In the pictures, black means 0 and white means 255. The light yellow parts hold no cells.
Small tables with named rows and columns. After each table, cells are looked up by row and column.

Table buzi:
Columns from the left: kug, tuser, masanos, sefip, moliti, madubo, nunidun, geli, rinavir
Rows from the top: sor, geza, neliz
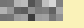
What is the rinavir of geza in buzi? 168
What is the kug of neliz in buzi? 115
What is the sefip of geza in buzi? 92
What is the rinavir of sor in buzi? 128
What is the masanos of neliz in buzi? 154
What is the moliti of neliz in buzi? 60
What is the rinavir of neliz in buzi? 145
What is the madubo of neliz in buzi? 157
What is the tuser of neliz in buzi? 118
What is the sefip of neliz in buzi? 160
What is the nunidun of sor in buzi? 191
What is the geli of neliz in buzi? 119
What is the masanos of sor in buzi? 180
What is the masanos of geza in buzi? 99

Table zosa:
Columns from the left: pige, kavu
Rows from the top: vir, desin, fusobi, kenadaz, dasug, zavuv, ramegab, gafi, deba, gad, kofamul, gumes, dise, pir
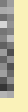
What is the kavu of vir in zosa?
158
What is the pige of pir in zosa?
180
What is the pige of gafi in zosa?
156
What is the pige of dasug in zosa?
117
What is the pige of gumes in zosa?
89
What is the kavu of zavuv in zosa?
186
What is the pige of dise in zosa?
53
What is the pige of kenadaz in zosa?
213
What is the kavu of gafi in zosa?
78
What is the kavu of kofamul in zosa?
106

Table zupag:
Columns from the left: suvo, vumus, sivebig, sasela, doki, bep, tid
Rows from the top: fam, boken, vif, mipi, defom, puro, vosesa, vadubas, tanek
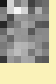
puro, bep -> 143
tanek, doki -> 162
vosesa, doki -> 165
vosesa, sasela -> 179
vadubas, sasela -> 172
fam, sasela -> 158
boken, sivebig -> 247
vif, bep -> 142
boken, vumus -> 209
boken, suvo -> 123
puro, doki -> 133
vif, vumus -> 75
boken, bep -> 175
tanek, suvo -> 55
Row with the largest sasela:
boken

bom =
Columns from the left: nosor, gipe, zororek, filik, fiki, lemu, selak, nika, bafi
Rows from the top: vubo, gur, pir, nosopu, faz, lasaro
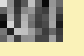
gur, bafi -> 81
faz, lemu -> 104
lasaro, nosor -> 99
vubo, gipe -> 141
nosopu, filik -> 183
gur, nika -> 155
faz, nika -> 102
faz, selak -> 60
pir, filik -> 174
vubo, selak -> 8
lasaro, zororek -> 63
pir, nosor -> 31
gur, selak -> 61

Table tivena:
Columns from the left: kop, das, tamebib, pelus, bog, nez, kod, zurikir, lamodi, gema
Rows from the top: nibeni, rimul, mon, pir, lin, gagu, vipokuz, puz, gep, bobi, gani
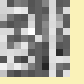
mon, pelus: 82
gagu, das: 98
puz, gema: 99
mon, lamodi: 162
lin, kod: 128
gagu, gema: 93
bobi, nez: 96
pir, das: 82
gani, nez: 96
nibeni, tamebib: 124
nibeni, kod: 132
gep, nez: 95
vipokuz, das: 117
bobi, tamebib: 237
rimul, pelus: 228
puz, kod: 84
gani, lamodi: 92
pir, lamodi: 188
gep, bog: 210
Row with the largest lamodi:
gep

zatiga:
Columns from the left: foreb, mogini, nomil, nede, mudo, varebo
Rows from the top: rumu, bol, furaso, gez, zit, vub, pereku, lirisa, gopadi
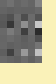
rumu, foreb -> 105
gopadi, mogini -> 100
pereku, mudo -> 100
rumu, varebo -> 131
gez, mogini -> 55
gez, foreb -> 88
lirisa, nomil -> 103
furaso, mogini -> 81
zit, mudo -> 107
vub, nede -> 94
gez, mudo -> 105
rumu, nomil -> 101
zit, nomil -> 107
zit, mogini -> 123
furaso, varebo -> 83
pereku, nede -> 97
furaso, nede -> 78
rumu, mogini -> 113
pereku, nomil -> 100
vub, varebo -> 79

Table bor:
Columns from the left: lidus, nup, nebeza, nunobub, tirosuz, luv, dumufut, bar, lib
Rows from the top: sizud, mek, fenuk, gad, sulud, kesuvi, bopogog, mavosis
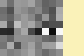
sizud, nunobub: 151
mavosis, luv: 130
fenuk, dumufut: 150
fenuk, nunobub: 155
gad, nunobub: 154
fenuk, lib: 175
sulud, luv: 30
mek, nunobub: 140
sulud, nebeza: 139
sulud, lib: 248
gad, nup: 82
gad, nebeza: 191
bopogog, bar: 160

